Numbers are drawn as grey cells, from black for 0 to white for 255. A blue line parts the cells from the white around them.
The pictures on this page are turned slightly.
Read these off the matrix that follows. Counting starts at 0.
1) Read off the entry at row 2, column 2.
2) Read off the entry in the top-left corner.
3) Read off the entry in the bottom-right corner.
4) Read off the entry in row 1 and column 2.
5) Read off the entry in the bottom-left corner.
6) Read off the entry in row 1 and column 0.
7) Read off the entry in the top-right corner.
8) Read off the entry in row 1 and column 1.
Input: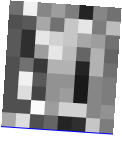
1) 230
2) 113
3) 125
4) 167
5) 167
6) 80
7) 113
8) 89

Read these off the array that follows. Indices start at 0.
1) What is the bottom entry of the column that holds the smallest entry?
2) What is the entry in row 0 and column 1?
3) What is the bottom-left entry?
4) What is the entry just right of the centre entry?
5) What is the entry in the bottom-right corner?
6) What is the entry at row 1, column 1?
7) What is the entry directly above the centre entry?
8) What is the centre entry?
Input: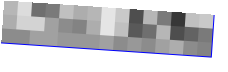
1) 173
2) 220
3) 140
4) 192
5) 131
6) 211
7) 229
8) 229

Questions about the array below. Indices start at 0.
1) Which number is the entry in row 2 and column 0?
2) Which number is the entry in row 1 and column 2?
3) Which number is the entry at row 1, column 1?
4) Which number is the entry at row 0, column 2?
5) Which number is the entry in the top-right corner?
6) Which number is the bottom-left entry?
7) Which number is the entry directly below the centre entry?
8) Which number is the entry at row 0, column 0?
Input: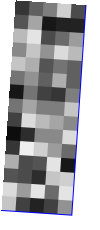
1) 186
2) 23
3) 165
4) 126
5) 75
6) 197
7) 186
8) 54

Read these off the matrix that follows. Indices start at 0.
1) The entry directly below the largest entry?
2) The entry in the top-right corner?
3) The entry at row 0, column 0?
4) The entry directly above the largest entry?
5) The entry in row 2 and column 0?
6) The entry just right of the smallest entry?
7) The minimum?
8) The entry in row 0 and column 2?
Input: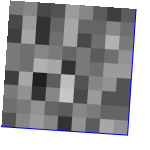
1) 92
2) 92
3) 122
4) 189
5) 62
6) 92
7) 31
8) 73
